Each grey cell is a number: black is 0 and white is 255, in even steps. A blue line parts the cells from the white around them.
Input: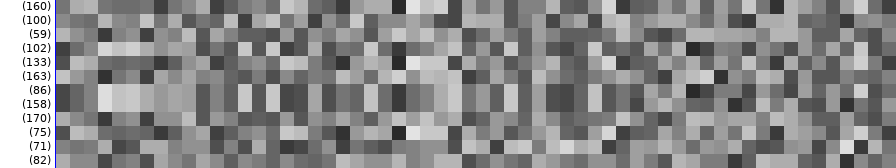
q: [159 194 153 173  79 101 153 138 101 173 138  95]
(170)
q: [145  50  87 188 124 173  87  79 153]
(158)
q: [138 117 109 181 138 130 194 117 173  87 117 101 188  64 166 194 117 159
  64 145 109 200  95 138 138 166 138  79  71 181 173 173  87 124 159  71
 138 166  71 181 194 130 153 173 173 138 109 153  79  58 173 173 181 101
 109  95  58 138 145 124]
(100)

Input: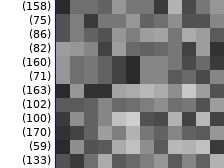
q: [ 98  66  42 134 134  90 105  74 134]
(71)
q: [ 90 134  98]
(133)
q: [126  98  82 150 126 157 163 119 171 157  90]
(86)
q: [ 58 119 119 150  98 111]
(75)
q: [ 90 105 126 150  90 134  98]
(133)
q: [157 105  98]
(82)
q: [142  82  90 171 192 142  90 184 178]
(59)

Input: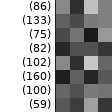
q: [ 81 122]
(100)
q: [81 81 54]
(82)

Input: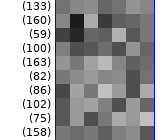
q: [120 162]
(163)
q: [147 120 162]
(163)
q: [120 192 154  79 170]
(86)

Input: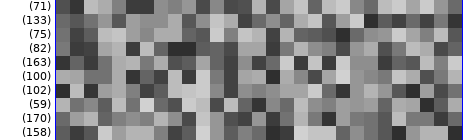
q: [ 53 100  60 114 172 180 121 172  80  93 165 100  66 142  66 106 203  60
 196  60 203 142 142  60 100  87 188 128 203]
(163)
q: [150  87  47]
(102)
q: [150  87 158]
(133)

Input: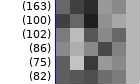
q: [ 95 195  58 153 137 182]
(75)
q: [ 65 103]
(100)
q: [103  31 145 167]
(100)

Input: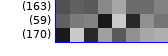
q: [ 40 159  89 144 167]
(170)
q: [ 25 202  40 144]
(59)
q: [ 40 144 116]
(59)
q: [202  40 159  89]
(170)

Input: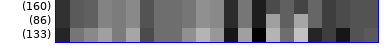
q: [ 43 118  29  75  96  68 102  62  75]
(160)
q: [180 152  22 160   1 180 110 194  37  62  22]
(133)

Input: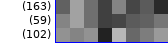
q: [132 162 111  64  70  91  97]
(59)
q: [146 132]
(102)
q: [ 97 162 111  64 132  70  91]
(163)

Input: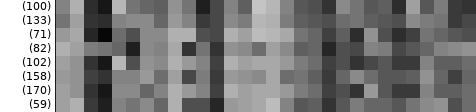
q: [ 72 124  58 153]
(158)
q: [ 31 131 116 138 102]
(59)
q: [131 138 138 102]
(133)
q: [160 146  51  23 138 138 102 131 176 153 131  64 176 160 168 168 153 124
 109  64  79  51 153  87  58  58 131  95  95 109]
(170)
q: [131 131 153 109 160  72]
(158)
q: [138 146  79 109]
(59)

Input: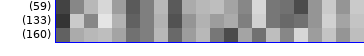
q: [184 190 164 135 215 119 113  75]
(59)
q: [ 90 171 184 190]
(59)
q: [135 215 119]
(59)
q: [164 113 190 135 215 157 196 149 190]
(160)
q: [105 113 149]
(133)
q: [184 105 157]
(160)
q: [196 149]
(160)

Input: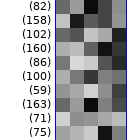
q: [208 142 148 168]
(71)
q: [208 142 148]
(71)
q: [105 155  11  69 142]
(82)
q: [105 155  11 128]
(163)
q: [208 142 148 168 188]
(71)
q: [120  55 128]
(100)
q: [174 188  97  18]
(160)

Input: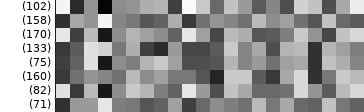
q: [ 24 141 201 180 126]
(82)
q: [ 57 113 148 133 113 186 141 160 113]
(158)
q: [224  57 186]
(82)
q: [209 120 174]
(133)

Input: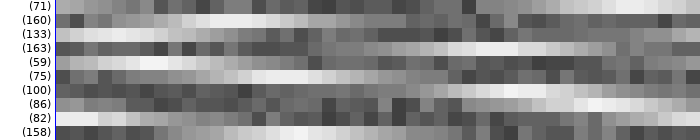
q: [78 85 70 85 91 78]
(100)
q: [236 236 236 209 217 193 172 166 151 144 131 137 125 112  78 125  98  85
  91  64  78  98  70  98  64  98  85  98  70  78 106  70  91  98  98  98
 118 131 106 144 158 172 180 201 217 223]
(82)

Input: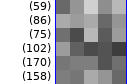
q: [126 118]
(158)
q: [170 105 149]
(86)
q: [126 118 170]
(158)

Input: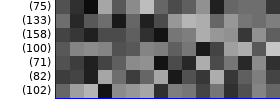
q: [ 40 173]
(71)
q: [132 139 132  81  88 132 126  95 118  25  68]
(100)
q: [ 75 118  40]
(71)

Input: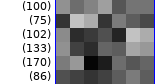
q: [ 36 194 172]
(102)
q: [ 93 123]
(86)
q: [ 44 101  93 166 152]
(133)
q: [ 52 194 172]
(75)
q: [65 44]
(133)
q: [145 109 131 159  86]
(100)
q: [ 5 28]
(170)

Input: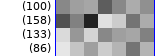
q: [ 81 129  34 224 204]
(158)
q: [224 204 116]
(158)
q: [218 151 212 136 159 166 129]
(133)

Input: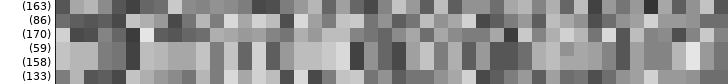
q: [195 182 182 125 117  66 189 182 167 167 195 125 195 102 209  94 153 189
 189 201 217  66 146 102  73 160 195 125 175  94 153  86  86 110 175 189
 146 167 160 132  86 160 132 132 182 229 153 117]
(59)
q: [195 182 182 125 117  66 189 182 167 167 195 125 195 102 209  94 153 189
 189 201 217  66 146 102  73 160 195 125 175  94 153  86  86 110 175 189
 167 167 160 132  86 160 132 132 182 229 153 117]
(158)
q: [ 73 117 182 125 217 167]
(86)

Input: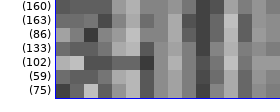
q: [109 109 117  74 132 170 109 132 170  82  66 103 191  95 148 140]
(163)
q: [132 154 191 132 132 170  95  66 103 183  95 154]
(86)
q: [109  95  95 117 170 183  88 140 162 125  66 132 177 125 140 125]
(133)
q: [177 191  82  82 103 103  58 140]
(102)

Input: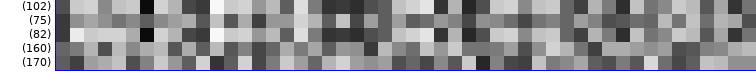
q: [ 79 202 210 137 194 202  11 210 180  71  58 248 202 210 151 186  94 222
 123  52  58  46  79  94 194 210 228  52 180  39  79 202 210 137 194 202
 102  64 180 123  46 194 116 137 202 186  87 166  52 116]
(102)
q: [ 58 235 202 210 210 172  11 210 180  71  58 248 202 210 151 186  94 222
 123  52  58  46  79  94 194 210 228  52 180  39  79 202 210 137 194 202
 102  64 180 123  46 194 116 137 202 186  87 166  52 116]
(82)
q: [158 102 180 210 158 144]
(170)
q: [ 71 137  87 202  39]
(170)

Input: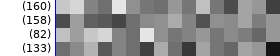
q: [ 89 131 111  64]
(133)
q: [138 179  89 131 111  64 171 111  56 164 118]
(133)
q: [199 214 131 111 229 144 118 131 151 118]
(82)

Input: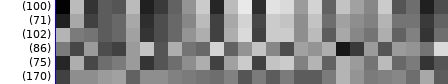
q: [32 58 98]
(100)
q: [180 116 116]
(71)
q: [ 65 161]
(75)
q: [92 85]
(100)
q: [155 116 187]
(75)
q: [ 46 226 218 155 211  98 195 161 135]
(100)

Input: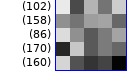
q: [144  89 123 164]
(86)
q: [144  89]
(86)
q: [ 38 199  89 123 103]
(170)
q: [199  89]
(170)
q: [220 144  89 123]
(86)
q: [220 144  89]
(86)

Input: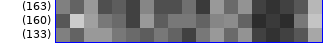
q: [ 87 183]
(163)
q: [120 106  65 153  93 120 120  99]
(160)

